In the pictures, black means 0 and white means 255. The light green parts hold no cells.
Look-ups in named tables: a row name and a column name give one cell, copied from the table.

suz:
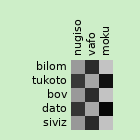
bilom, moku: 195
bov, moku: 195
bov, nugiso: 153
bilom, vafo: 44
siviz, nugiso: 152
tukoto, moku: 16
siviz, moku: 194
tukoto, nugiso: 56
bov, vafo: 44
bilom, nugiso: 154
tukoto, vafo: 165
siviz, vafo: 42
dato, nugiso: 52
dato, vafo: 167
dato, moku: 7

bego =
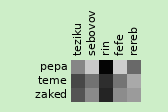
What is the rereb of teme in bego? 169
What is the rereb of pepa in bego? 105
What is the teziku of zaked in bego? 84
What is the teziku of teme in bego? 71
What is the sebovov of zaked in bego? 138
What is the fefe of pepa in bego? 204
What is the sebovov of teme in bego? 114
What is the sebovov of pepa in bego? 200
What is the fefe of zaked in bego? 140
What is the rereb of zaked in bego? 155
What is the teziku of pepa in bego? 134
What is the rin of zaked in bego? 36
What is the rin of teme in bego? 46
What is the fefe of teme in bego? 116
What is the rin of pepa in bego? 4

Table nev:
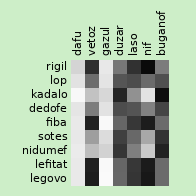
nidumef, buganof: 34
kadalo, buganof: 14
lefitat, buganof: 107
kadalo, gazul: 215
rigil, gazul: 232
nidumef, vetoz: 189
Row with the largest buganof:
rigil

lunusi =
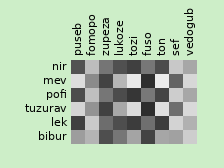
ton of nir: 76
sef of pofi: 205
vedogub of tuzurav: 217
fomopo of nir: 189
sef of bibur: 161
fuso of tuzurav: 45
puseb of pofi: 76
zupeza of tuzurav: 65
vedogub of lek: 177
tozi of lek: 60
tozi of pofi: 54
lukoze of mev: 182
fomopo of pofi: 191
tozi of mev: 233
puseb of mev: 221
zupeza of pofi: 118
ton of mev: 235
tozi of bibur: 164
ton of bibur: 166
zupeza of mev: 67
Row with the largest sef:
lek

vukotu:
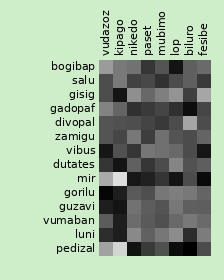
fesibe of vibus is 22
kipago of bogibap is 121
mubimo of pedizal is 80
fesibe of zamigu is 100
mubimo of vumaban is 80
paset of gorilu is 79
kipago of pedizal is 212
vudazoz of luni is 45
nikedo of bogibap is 114
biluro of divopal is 165
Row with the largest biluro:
divopal

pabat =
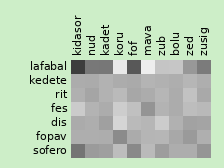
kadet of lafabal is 119
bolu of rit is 172
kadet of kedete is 178
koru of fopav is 139
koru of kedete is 172
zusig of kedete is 174
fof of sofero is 137
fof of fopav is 171
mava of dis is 182
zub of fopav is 182

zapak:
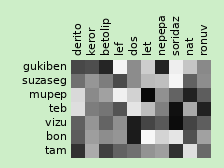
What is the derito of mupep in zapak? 217
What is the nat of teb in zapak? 169
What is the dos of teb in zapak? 228
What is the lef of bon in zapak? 149
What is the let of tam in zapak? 147
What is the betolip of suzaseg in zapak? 125
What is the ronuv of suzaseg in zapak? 141
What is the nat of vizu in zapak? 68
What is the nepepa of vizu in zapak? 89
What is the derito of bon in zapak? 92
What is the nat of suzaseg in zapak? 97
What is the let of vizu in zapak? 69
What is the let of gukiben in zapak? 205
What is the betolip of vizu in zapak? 100
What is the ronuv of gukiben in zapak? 137
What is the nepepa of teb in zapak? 128
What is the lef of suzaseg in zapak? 74
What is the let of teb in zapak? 189
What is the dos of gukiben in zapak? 140

